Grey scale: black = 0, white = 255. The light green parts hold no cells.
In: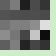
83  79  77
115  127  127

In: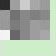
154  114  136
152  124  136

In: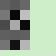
119  9  191
74  169  11

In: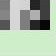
133  214  126
84  214  126

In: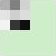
227  207  221
243  53  15

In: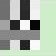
111  218  40
163  34  247

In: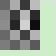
135  58  185
141  37  209

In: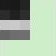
43  32  45
200  202  193

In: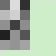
187  208  109
144  63  141
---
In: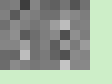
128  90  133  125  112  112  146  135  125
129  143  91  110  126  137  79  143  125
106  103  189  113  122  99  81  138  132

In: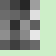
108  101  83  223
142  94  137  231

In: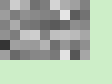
157  125  144  137  131  126  229  92  114
145  125  199  206  129  191  194  186  167
159  105  125  135  136  121  226  86  166

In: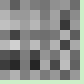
180  154  153  170  122  162  92  139
124  66  133  113  111  119  177  92
85  68  126  67  148  117  181  106
149  177  128  164  123  151  97  152

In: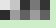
43  156  98  156  97

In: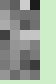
161  120  113  114
64  158  195  197
127  145  103  122
149  108  139  116
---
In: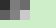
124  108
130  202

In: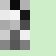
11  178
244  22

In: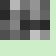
182  116
123  76

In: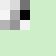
218  114
170  4

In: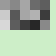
136  166
88  166

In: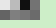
187  16
127  118

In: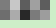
199  93
171  40

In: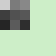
123  136
81  87
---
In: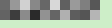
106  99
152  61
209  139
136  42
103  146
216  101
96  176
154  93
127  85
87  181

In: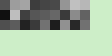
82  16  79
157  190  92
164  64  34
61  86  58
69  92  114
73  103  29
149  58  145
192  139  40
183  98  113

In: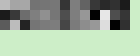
188  27  91
165  57  188
167  109  35
115  127  117
117  144  123
119  118  125
53  78  70
126  126  123
99  151  141
56  2  152
41  231  221
49  78  2
27  54  48

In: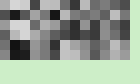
175  79  154  95  114  134
214  26  213  184  18  24
205  87  213  213  44  29
69  163  106  171  150  146
191  119  176  135  122  122
188  22  155  94  49  72
110  184  87  71  196  194
55  123  45  49  163  189
186  110  147  73  138  146
108  124  60  58  97  88
124  96  140  142  122  138
99  189  97  112  187  177
77  119  62  68  141  155

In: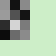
150  155  44  12
18  82  212  107
138  20  123  139

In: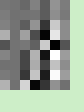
118  124  129  175  83  132  113  122  178
115  113  115  113  115  114  114  115  113
104  115  93  160  119  70  70  55  212
129  116  147  76  97  178  172  196  7
92  92  53  5  203  19  67  28  53
147  142  201  230  2  255  193  250  145
124  121  140  140  84  156  141  157  112
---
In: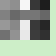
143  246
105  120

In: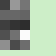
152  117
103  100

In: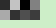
195  1
50  79

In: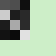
78  15
29  41

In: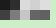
46  219
124  198

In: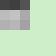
63  83
194  170

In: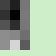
31  118
3  121

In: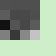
79  79
72  73
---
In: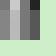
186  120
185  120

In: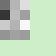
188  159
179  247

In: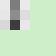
141  221
60  232

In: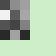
91  166
68  129

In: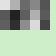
34  94
47  141

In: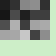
75  31
176  61

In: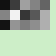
242  54
148  125

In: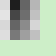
70  110
101  139

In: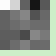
118  134
108  118
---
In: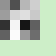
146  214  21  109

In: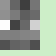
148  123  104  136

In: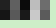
33  89

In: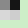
137  206

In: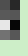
79  86

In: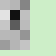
191  17  187

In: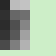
39  103  133

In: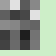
159  61  105  115
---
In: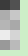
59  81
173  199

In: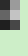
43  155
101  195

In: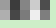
156  60
175  71

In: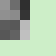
149  109
144  139

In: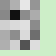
145  176
136  17

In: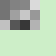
116  130
116  160

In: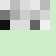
230  189
119  172

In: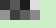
50  88
147  62

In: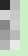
38  188
212  200
